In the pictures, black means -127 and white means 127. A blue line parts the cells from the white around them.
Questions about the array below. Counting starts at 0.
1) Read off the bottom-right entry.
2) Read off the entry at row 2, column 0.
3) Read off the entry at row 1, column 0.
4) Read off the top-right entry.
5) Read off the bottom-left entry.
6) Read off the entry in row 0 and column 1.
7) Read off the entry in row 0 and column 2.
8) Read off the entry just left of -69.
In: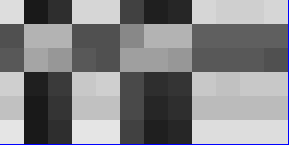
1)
93
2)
-39
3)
-47
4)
86
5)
101
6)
-102
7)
-81
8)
-96

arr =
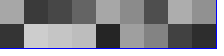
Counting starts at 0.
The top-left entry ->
39
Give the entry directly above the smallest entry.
39
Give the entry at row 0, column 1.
-69
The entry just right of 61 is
-90
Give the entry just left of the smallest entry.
61

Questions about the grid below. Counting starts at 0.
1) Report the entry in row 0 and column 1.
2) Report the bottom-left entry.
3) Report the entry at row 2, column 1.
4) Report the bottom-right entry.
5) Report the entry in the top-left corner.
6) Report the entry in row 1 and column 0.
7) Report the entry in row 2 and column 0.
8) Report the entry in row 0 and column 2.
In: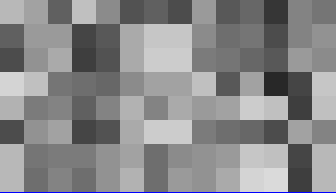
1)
34
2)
56
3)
18
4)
56
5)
56
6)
-31
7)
-51
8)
-31

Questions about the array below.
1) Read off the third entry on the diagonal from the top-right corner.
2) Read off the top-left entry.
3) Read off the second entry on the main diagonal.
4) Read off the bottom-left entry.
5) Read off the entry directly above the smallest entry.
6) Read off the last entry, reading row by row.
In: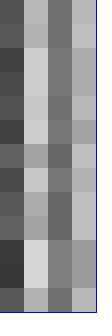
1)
77
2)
-46
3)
49
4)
-39
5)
-68
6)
57

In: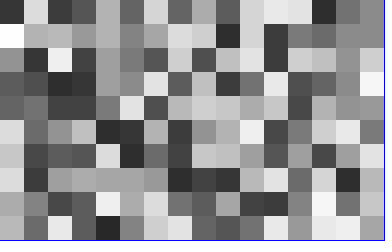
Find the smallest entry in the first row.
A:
-81
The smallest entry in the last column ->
-5
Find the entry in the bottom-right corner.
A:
38
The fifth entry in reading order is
51
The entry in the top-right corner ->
11
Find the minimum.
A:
-87
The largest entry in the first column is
126
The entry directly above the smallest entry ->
111
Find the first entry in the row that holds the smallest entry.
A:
57
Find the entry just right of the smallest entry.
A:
3
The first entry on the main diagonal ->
-73
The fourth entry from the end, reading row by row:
25
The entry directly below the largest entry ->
19
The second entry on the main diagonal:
51
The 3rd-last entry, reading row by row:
105
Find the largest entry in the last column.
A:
118
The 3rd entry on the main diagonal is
111
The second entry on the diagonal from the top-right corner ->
11
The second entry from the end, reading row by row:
111
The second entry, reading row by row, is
92
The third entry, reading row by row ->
-67
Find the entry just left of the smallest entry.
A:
-35

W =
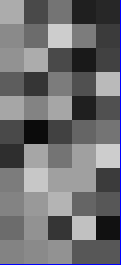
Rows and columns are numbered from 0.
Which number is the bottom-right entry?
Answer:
-40
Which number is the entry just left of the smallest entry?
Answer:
-54
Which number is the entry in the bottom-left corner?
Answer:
3
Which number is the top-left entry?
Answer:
44
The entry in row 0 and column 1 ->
-54
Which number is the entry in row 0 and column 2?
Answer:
-11
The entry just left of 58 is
-47
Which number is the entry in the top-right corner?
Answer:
-88
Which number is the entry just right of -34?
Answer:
-74
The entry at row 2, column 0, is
18
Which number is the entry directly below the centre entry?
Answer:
-11
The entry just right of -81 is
38
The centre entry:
-62
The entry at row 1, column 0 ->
10
